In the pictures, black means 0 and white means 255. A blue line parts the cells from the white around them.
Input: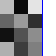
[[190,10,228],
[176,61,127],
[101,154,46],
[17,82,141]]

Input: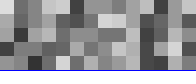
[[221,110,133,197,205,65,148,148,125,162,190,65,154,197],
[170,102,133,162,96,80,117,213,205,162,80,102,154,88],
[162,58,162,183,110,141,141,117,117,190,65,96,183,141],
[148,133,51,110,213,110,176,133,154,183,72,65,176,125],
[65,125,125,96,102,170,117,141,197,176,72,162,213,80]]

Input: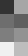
[[240,189],
[126,146],
[110,95],
[51,166]]

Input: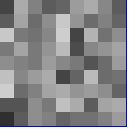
[[206,108,129,164,171,148,156,142,100],
[200,121,114,135,206,68,179,114,142],
[192,135,156,171,68,100,186,108,114],
[142,129,121,156,135,121,84,108,156],
[121,164,121,148,186,76,135,148,164],
[92,164,108,142,200,148,108,129,100],
[84,84,142,121,192,171,92,164,171],
[68,171,129,92,100,156,171,135,92],
[47,92,142,129,100,114,114,129,156]]

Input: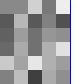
[[202,163,231,176,157],
[137,137,209,121,238],
[129,189,63,170,143],
[105,170,113,176,225],
[97,157,113,150,143],
[89,183,89,129,81]]

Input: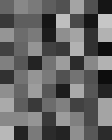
[[184,35,122,43,35,143,87,43],
[170,94,57,108,128,65,73,164],
[149,108,122,28,143,164,49,178],
[143,102,157,87,28,170,87,35],
[136,136,149,57,157,128,73,164],
[128,87,35,115,157,43,136,178],
[102,136,122,94,81,164,81,21],
[65,102,149,65,57,178,49,13],
[57,94,94,21,191,73,21,198],
[49,115,149,122,81,115,81,13]]

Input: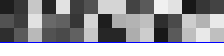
[[82,61,226,105,97,54,213,30,173,179,191,46,74,205,179,233],
[46,90,185,82,74,97,199,38,38,173,205,24,90,191,233,191],
[30,54,199,38,226,61,82,213,213,67,90,240,226,24,54,67]]

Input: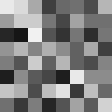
[[233,218,169,63,105,112,76,182],
[196,176,76,190,226,57,190,105],
[156,204,204,118,70,163,112,112],
[148,182,132,176,140,97,169,63],
[125,84,204,97,182,97,76,132],
[112,57,125,38,84,163,90,210],
[38,22,241,84,51,118,45,118],
[30,140,90,70,30,233,140,140]]

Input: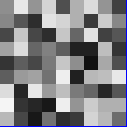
[[245,52,38,24,238,148,204,176,176],
[220,38,232,154,190,122,102,38,86],
[184,71,24,114,45,58,212,184,108],
[162,220,102,129,94,32,32,190,52],
[142,232,148,212,79,176,220,148,65],
[135,86,45,226,212,176,58,204,135],
[94,154,162,114,238,32,184,190,232],
[71,198,71,45,198,102,226,65,86],
[52,94,71,122,198,142,16,168,79]]
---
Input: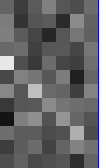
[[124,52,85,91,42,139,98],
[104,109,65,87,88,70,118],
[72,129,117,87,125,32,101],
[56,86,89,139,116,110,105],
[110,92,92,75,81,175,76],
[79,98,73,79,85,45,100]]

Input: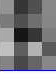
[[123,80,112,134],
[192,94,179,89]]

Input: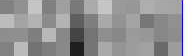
[[188,163,178,140,179,95,127,169,147,164,119,136,145],
[129,187,114,126,137,30,117,169,149,157,161,106,156]]

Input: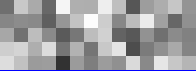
[[134,140,137,95,150,195,252,205,135,188,236,161,103,144],
[206,212,174,220,117,178,117,200,228,77,123,144,169,132]]

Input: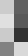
[[224,89],
[130,217]]

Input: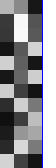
[[57,247,84],
[21,89,210],
[23,102,206],
[45,207,120],
[27,150,167],
[211,65,19]]

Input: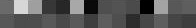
[[87,76,77,88,73,89,62,93,78,44,71,94,69,62]]

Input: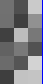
[[112,63,145],
[98,121,82],
[62,194,196]]

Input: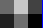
[[32,111,3]]
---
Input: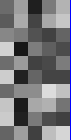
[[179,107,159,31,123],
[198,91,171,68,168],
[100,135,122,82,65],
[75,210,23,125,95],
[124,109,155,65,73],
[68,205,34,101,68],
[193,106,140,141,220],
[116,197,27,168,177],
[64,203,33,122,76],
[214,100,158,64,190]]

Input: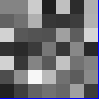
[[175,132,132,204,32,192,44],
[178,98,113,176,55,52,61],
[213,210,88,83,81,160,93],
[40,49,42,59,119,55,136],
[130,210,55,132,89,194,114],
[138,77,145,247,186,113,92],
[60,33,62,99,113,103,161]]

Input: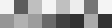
[[244,243,92,191,244,192,237,117],
[51,150,178,157,106,66,49,171]]

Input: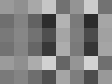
[[114,154,144,168,198,113,148,204],
[166,111,131,98,45,179,122,43],
[161,121,135,114,79,165,126,75],
[165,114,132,102,56,173,122,54],
[111,155,143,172,209,101,149,211],
[153,122,132,110,80,165,126,77]]

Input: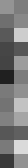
[[125,148],
[136,111],
[205,89],
[86,70],
[156,68],
[124,32],
[144,122],
[194,115],
[165,129],
[96,87],
[218,122],
[146,57]]

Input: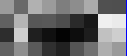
[[79,155,105,177,155,126,141,171,80],
[234,97,180,87,89,77,42,24,239],
[206,45,206,31,16,3,13,29,193],
[154,97,143,90,48,33,85,113,174]]

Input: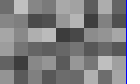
[[100,109,192,134,122,169,162,92,173],
[79,134,127,74,80,151,181,62,129],
[167,166,137,175,187,60,72,140,148],
[87,157,117,101,94,103,117,87,105],
[160,98,61,136,149,90,151,119,191],
[165,148,90,128,88,108,106,176,109]]
